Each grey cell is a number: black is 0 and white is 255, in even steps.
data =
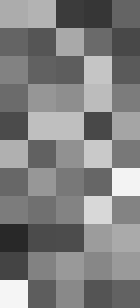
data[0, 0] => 172
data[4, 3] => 72
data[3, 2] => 142
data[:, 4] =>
[100, 72, 90, 124, 165, 120, 243, 131, 170, 154, 98]
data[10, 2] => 137
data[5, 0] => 176
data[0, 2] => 59
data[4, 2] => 191
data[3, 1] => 150
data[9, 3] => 135
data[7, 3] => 216
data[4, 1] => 191
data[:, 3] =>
[54, 106, 197, 188, 72, 201, 102, 216, 156, 135, 84]

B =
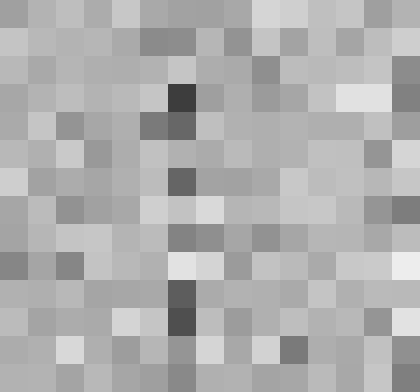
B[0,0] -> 160
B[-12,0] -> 184
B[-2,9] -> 210
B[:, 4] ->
[199, 170, 174, 185, 175, 173, 176, 168, 180, 184, 167, 212, 157, 166]
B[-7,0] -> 166
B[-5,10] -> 186
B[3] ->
[167, 179, 189, 179, 185, 197, 61, 159, 175, 155, 166, 194, 225, 225, 129]
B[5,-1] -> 213
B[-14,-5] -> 207
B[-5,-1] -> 237
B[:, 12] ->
[197, 165, 189, 225, 175, 191, 192, 185, 181, 200, 176, 184, 169, 168]
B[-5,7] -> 212
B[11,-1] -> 226
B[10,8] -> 178
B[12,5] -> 182
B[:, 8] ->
[168, 147, 170, 175, 177, 186, 162, 181, 166, 155, 178, 156, 168, 178]
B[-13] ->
[196, 184, 179, 182, 170, 139, 141, 182, 147, 196, 163, 190, 165, 189, 206]
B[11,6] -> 79
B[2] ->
[184, 169, 181, 175, 174, 178, 197, 173, 170, 143, 188, 185, 189, 196, 140]
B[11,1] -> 164
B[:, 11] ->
[191, 190, 185, 194, 175, 192, 188, 199, 182, 170, 196, 178, 174, 186]
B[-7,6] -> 194
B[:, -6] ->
[213, 196, 143, 155, 175, 175, 169, 184, 146, 194, 176, 176, 210, 164]
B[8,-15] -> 164
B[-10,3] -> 167
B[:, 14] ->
[179, 206, 140, 129, 158, 213, 198, 125, 188, 237, 185, 226, 144, 127]
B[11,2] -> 172
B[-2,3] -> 175
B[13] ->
[178, 179, 164, 184, 166, 159, 137, 176, 178, 164, 167, 186, 168, 198, 127]
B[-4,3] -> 165

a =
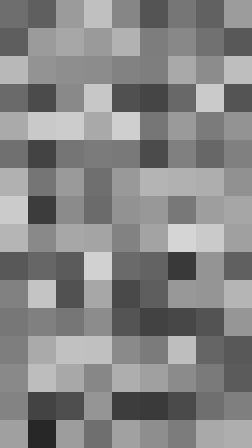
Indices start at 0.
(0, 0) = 110
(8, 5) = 163
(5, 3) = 123
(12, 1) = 170
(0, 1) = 95
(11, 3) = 140
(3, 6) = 104
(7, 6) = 120
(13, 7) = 122
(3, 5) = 69
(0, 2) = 155
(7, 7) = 158
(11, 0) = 119
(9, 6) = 57
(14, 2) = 78
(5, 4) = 121
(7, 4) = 146
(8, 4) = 130
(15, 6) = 124
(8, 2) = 167
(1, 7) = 113
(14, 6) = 74
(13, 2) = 168
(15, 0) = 160
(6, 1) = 117
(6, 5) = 180
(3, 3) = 199
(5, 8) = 128
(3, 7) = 202
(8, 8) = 160
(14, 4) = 61
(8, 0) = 181
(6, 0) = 177
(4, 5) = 118
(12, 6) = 190
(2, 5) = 126

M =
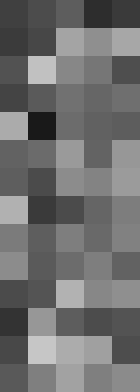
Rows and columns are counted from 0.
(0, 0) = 64
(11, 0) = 51
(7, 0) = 177
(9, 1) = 90
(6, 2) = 140
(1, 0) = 59
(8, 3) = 105
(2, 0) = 82
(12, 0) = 72
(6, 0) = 94
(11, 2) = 93
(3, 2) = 113
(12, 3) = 160
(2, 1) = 193
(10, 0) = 75
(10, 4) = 143
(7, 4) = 125
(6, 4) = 155
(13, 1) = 127

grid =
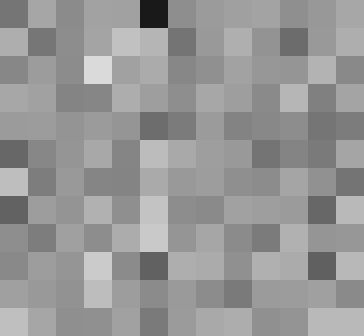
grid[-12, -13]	117
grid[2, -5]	162
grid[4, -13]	155
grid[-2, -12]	153
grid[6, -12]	125
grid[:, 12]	[167, 174, 137, 164, 124, 165, 116, 185, 151, 184, 138, 185]
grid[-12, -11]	139
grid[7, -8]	195
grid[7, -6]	138
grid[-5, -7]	141
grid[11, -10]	144
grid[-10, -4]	151
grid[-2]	[160, 153, 146, 189, 157, 139, 154, 140, 122, 155, 156, 160, 138]
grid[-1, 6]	155
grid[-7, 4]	133
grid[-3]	[137, 157, 149, 203, 139, 97, 174, 171, 144, 176, 171, 96, 184]
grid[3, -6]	167
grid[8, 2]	160
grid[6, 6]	153
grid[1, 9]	147
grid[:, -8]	[25, 181, 171, 158, 109, 188, 170, 195, 201, 97, 139, 122]
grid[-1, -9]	161
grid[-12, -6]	155
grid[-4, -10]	141
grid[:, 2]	[139, 141, 140, 132, 148, 149, 153, 148, 160, 149, 146, 143]
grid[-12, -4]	163
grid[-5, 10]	155
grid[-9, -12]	161
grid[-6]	[190, 125, 153, 133, 132, 170, 153, 157, 143, 140, 165, 145, 116]
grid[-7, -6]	158
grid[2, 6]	135
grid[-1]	[191, 166, 143, 144, 161, 122, 155, 169, 173, 144, 148, 185, 185]
